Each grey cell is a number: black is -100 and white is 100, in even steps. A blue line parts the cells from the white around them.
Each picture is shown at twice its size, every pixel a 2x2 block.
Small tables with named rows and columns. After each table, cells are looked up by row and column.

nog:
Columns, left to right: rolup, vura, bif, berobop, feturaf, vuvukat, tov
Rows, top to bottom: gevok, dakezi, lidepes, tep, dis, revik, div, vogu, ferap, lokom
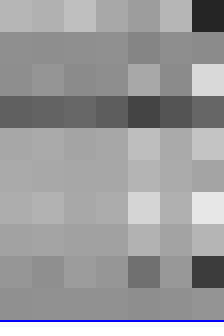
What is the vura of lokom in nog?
14
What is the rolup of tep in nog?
-25
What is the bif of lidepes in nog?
9
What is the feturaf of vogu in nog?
40
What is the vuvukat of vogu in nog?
28
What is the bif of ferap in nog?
22
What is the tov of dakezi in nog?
9
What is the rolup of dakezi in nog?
12
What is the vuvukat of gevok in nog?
43

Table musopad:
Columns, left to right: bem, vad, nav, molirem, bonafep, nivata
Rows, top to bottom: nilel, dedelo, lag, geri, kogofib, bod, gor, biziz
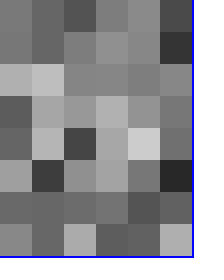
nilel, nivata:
-42
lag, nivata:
6
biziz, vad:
-19
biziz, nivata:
37
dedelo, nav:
-2
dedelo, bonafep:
6
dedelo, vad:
-20
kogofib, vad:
42
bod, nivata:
-69
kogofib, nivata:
-12
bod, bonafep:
-7
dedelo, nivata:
-59
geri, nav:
19
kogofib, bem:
-21
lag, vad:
49
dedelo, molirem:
13
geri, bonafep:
15
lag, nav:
4
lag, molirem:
5
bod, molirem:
28
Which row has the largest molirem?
geri

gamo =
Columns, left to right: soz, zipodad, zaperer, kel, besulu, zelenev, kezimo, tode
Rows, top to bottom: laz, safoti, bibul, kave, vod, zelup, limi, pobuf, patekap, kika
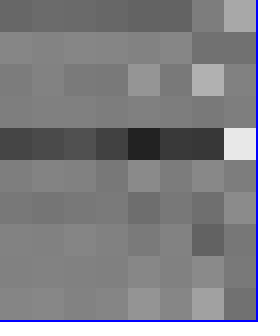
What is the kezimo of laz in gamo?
-2
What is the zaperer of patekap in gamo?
1
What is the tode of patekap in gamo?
-5
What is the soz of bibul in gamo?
-3
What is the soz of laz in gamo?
-19
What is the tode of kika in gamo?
-11
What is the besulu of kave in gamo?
0
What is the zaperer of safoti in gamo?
5
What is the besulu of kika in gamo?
16
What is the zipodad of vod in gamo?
-42
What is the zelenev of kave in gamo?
-2
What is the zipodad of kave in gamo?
0
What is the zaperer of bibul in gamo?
-4
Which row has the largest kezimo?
bibul

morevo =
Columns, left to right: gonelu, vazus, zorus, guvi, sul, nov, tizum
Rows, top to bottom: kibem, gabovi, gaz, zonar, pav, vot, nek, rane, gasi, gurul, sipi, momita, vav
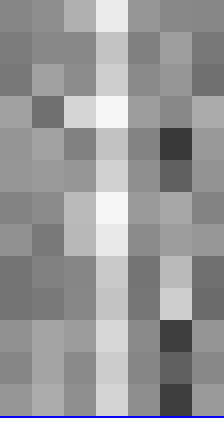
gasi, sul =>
-9
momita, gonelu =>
4
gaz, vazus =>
26
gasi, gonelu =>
-9
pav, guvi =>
52
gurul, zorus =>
6
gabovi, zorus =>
7

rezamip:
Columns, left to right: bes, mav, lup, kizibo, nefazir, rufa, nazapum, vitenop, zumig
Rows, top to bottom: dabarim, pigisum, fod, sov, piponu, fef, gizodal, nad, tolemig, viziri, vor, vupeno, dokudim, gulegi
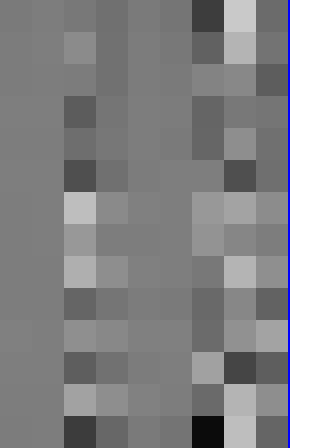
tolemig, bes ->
-2
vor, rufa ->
0
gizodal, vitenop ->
28
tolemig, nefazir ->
0
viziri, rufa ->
-4
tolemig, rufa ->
-1
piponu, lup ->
-14
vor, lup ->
12
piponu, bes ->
-2
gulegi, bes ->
-3
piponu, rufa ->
-4
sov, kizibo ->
-8
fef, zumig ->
-13
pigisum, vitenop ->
41
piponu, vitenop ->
11
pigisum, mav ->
-1
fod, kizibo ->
-11
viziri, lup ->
-21
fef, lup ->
-38
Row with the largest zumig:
vor

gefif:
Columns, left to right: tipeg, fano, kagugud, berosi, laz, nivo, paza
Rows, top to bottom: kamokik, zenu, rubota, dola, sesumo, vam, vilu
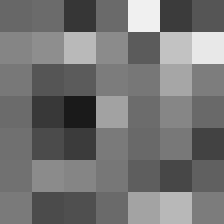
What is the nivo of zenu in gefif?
52
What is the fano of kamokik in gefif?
-16
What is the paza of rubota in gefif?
-2
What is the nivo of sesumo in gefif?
-6
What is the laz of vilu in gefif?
28
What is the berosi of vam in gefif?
-7
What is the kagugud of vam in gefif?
4
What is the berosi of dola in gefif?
27
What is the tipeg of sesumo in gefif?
-12
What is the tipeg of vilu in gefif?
-4
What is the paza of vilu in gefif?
-3

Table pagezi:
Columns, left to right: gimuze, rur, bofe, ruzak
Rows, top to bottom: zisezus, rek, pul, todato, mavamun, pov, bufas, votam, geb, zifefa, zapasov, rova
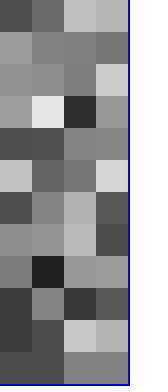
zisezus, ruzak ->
41
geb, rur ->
-75
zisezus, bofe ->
50
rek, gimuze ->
22
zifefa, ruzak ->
-31
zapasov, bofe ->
56
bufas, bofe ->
39
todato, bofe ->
-62
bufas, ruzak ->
-30
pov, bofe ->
-7
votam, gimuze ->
11
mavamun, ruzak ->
5
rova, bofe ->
1
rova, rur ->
-39

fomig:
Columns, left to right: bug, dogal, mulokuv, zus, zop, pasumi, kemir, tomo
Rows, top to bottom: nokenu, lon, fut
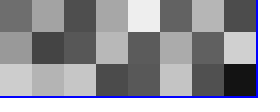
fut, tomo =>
-85
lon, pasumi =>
34
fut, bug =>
61
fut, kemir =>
-37
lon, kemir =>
-25
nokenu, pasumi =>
-23
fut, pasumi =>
54
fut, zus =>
-41
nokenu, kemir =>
43
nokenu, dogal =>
28
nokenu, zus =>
31
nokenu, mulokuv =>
-39
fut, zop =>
-31
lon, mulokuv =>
-32
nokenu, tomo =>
-40
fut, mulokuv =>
55
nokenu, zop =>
87
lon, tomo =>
63
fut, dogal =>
41

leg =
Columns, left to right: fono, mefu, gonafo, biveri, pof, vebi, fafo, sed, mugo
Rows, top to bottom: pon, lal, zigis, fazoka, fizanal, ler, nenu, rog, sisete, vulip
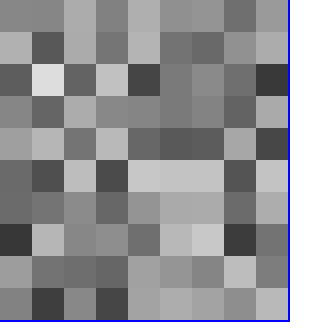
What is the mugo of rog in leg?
-10
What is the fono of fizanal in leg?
25
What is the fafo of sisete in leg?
4
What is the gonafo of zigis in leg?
-22
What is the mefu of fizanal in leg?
43
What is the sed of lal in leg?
14

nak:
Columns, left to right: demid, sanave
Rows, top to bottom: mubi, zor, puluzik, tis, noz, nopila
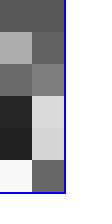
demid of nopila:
94
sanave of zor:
-24
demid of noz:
-75
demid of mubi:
-30
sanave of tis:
71
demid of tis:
-70
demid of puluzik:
-18
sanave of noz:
67

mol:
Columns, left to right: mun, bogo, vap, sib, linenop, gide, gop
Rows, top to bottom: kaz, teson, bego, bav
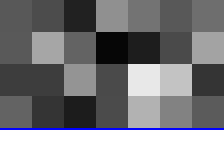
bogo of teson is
30
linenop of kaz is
-10
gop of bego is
-59
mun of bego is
-52
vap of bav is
-78
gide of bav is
2
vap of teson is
-22
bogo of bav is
-59
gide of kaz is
-31
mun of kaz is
-31

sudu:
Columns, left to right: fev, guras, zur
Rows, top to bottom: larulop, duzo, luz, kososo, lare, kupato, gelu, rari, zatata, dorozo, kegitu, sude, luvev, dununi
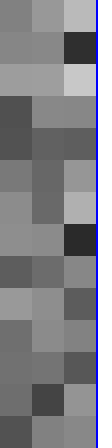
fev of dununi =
-36
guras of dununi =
1
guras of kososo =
7
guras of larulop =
19
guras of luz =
24
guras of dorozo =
11
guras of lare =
-24
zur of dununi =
7
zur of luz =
57
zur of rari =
-67
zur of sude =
-32
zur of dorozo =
-28
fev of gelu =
10
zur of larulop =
46
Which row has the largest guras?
luz

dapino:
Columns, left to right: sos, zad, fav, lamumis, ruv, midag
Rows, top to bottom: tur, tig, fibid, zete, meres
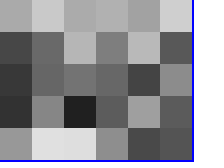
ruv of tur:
27
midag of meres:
-34
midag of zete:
-29
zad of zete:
5
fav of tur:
34
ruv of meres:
-43
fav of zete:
-75
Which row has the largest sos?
tur

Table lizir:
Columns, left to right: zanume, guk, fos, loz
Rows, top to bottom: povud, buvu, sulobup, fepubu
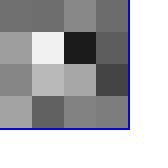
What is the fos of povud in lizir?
7
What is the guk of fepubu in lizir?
-24
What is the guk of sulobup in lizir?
45
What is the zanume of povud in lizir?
-12
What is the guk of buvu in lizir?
89
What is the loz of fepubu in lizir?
-2
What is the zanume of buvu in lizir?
24
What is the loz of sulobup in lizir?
-47
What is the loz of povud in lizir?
-15
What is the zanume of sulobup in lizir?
5
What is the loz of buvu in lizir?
-27
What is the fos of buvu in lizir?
-79
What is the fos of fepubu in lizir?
2
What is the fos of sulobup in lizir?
31
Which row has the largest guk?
buvu

